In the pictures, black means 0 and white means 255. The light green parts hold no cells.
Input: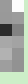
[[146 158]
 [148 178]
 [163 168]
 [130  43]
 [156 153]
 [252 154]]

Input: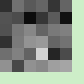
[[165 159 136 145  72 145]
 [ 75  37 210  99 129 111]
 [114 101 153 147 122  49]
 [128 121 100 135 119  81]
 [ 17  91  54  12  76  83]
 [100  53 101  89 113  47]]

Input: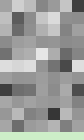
[[161 127 180 161 155 109 166]
 [149 185  54 139 130 185 151]
 [130 161 151 154 162 151 167]
 [ 77 170 140 159 115 110  62]
 [148 157 144 157 149 148 157]
 [222  73 115 148 221 214 221]
 [133 106 173 230 175 168 113]
 [142 139 149 147 162 157 139]
 [160 131 198 176 143 107 179]
 [141 143 219 197 140  92 191]
 [ 63 197 154 134 188 207 162]]

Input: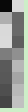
[[193  69]
 [184  79]
 [165  88]
 [183  90]
 [144 125]
 [ 93 218]
 [105 217]
 [104 175]
 [218   8]]

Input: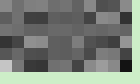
[[ 19 137 156 138  68 116 112  54  57 119 197]
 [ 67 120 125  74 101  93  95  77  79 104  86]
 [148  63  74  82 125  93  95 140 144  69  52]
 [100 107 102 106  99 105 105  98  99 110 115]
 [ 50 133 138  68  94  91  95  63  64 113  94]
 [138  84  79 136  98 115 110 129 127 112 137]]

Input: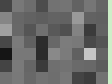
[[114  60  68 119 110 114 104 121 113]
 [ 92 104 106 114 111  59 102 122  68]
 [100 198  96 123 137  43 120 120  21]
 [ 84  73 121 124 104  44  97 123  72]
 [ 98  59 131  80  89 112  85 104 160]
 [ 96  98 153  98  99  94  98 103 134]
 [101 118  98 116 114  76 109 120  69]]
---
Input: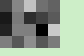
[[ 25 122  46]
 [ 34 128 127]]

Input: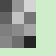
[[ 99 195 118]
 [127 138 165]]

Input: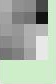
[[162 124 115]
 [157 151 175]]

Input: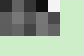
[[ 94 120  87]
 [ 93 101  69]]

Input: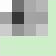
[[161  54 163]
 [204 148 172]]

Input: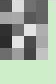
[[165 169  88]
 [ 48 111 227]]

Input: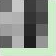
[[181 178  52]
 [158 165  40]]
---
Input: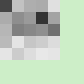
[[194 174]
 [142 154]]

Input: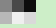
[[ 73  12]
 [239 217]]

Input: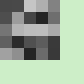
[[ 73 197]
 [156  70]]

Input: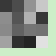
[[ 76 147]
 [ 85 177]]

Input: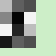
[[ 95  78]
 [  4 244]]

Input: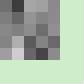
[[ 60 166]
 [103 148]]

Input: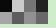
[[203 117]
 [ 93 145]]
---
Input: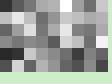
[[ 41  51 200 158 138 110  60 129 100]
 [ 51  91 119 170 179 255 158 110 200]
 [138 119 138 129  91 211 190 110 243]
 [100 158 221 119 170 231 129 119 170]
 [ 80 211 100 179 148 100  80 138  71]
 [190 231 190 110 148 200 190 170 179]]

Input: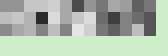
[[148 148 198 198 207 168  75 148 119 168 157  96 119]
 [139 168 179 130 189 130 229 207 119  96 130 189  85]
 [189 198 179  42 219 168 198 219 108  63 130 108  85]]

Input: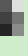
[[ 65 117]
 [ 36 139]
 [ 87 223]]

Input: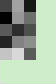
[[ 90  46  79]
 [ 35 130 141]
 [  2 151 110]
 [ 68 162  23]
 [196 216  90]]

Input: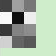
[[249  15 238]
 [209 100  88]
 [ 56 131 141]
 [ 67 160 119]]

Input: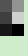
[[ 23   0]
 [ 83 147]
 [ 63 207]]

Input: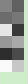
[[230  57]
 [ 45  75]
 [131  96]
 [108 119]
 [151 169]
 [249 199]]

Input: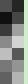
[[ 79  37]
 [ 16  70]
 [190  88]
 [120 148]
 [ 58 159]
 [ 97 180]
 [138 211]]
